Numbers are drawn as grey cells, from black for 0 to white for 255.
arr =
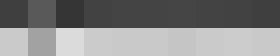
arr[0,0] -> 63
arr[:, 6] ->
[69, 197]
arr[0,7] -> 67
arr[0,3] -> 66
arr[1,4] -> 201

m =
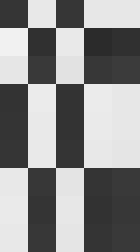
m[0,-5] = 53
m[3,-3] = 51
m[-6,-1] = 231
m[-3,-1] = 57
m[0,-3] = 54
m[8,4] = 57
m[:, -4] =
[232, 48, 57, 235, 233, 233, 55, 52, 55]
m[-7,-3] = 226
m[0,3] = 231
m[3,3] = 235
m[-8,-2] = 43
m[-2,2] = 231
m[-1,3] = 52
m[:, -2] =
[231, 43, 55, 235, 234, 232, 52, 50, 52]

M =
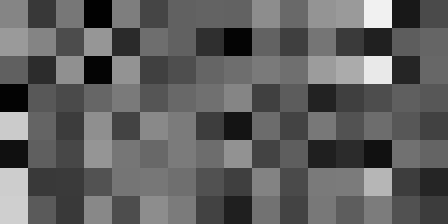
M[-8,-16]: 133
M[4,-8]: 20
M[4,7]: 61
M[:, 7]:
[99, 47, 101, 112, 61, 109, 81, 66]
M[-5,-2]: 95
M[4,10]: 67
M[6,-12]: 117
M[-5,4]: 122
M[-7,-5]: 117
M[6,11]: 122
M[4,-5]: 120
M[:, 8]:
[98, 4, 110, 133, 20, 146, 63, 31]
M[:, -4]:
[154, 58, 171, 63, 82, 43, 123, 93]
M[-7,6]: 97
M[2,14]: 37
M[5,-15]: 95
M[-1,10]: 67
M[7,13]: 124
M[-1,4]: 77
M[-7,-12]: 42
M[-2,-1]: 37
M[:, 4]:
[126, 42, 147, 122, 67, 118, 117, 77]
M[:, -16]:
[133, 154, 96, 3, 203, 16, 205, 207]
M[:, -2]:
[24, 93, 37, 95, 87, 113, 61, 81]
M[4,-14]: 60
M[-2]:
[205, 57, 58, 82, 117, 119, 111, 81, 63, 131, 74, 122, 123, 182, 61, 37]
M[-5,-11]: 85
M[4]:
[203, 100, 60, 143, 67, 137, 123, 61, 20, 108, 67, 120, 82, 109, 87, 65]
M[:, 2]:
[119, 76, 144, 74, 60, 71, 58, 57]
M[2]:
[96, 44, 144, 4, 147, 64, 78, 101, 110, 122, 111, 156, 171, 233, 37, 103]
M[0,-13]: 1

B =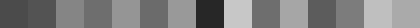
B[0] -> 75
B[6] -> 153
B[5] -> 107
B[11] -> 92
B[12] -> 124

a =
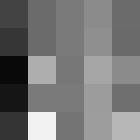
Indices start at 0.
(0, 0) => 67
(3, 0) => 21
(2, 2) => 119
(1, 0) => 54
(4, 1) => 242
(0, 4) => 107
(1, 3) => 143
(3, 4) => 111
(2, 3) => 165

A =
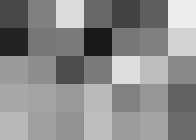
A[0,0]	72
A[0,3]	104
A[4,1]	160
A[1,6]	210
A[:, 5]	[94, 128, 189, 150, 164]
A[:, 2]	[220, 122, 77, 154, 146]
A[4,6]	107
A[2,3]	123
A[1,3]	24
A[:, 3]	[104, 24, 123, 186, 189]
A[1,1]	119

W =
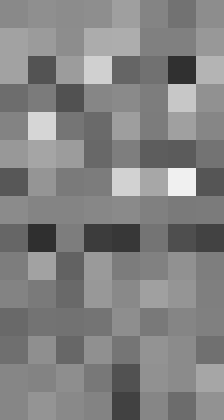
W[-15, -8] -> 137
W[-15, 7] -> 141
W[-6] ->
[125, 162, 98, 154, 124, 129, 145, 126]
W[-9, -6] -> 122
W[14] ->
[134, 148, 137, 131, 65, 134, 108, 146]
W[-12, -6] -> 81
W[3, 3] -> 134
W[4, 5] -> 124
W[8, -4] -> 55
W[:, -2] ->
[114, 128, 48, 199, 160, 91, 240, 122, 78, 145, 149, 133, 139, 139, 108]
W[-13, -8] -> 162
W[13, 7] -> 166
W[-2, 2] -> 142
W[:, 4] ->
[159, 173, 101, 138, 158, 126, 210, 138, 55, 124, 137, 142, 117, 81, 65]
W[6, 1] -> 149
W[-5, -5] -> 152
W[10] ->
[131, 122, 105, 152, 137, 160, 149, 127]
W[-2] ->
[134, 131, 142, 120, 81, 145, 139, 166]
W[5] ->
[152, 165, 156, 104, 126, 93, 91, 115]
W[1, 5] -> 128
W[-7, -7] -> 47
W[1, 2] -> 141
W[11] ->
[105, 115, 114, 116, 142, 121, 133, 128]
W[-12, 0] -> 109
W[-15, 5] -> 132
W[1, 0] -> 162
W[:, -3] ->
[132, 128, 113, 125, 124, 93, 167, 128, 116, 129, 160, 121, 147, 145, 134]
